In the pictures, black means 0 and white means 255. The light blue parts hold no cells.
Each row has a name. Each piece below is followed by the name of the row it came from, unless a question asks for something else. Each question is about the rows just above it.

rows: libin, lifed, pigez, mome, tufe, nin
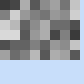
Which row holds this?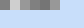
lifed
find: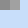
libin
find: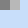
nin
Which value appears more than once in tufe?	[99]
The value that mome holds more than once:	[217]

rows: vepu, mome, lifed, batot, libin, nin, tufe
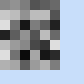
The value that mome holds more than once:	[188]
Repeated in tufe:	[177]

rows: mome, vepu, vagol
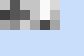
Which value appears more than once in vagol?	[165]
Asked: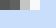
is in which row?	vepu
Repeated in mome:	[197]
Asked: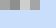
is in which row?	vagol
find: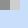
vagol

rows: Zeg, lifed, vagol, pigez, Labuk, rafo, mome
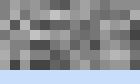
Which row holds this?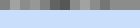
Zeg
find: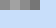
Zeg
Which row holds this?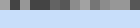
mome
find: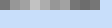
lifed

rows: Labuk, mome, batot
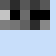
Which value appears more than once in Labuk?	[87]
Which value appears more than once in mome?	[0]
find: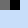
mome
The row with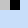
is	mome
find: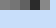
batot
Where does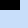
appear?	mome
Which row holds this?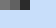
batot

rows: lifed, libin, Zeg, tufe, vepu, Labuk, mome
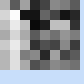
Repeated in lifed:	[91]
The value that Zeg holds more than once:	[191]
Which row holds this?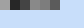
lifed
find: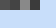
vepu
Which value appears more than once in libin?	[20]

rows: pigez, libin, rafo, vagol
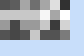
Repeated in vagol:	[83]
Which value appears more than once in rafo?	[154]
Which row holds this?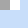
libin
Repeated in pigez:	[166]
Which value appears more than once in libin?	[200]
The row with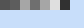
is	pigez
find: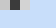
rafo

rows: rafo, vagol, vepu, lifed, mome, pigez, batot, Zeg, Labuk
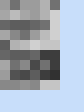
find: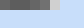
vepu
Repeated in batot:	[113]
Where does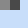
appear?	batot
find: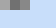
batot
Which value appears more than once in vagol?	[166]
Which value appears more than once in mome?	[197]
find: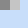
Labuk

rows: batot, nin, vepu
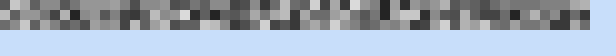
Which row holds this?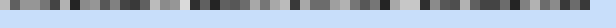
nin
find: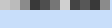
vepu

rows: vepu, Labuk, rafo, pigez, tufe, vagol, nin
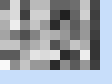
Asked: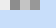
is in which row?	rafo
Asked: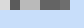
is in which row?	vepu
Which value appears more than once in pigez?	[152]
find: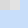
vagol
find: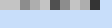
tufe
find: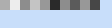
rafo

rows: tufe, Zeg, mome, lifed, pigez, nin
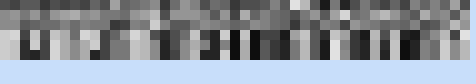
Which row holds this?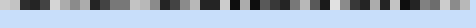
nin
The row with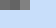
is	mome
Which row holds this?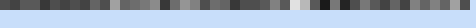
tufe

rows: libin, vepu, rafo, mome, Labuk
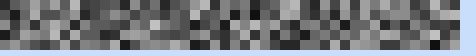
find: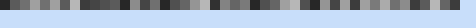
libin
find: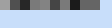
rafo
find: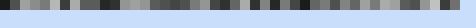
mome

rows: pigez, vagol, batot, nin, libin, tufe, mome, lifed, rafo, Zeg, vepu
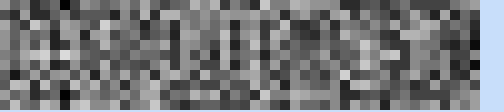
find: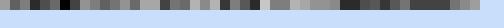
Zeg
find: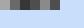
lifed
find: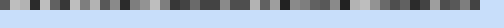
rafo
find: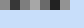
lifed
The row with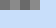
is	batot
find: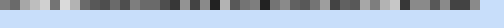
tufe

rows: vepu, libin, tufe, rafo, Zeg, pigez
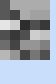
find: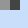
pigez
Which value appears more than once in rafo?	[79]
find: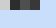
tufe
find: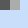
vepu
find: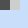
rafo
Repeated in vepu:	[172]
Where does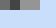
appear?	Zeg

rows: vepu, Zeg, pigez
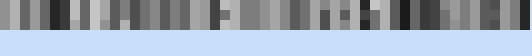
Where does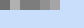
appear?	Zeg
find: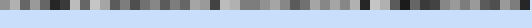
vepu
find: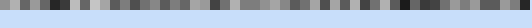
Zeg

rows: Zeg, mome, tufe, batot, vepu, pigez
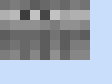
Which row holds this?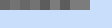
vepu
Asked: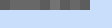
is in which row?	batot

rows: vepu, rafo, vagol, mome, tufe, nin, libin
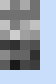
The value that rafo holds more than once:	[113]
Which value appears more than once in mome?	[149]

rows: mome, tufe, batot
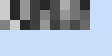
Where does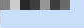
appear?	batot
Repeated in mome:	[40]
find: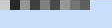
tufe
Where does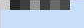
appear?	batot
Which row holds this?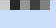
tufe

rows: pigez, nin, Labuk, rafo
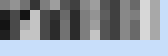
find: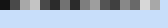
Labuk
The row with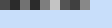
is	rafo
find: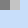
rafo
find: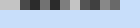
rafo
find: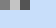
rafo
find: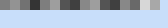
pigez

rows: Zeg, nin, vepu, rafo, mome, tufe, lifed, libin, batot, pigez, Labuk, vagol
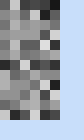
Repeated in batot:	[146]
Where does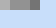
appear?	batot
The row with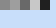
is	nin
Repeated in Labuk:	[125]
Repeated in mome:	[94]
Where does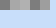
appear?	Labuk

